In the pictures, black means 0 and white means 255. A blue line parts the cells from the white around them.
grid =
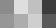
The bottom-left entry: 151
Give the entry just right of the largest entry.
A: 192
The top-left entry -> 139

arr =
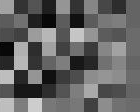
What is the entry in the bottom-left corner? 190
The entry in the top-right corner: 100
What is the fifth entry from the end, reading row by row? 120
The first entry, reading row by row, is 162
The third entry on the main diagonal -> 156
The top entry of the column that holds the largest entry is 84
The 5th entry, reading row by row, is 149
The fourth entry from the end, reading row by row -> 65
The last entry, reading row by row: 107
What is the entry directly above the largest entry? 23
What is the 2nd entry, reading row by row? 51
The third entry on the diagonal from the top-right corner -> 92
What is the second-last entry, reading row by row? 113
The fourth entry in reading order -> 31

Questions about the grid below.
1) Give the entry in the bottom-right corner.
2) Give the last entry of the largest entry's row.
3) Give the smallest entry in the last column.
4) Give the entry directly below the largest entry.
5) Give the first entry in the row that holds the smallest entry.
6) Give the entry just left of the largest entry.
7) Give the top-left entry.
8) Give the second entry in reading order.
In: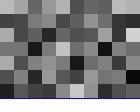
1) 95
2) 208
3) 10
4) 110
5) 79
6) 53
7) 186
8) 165
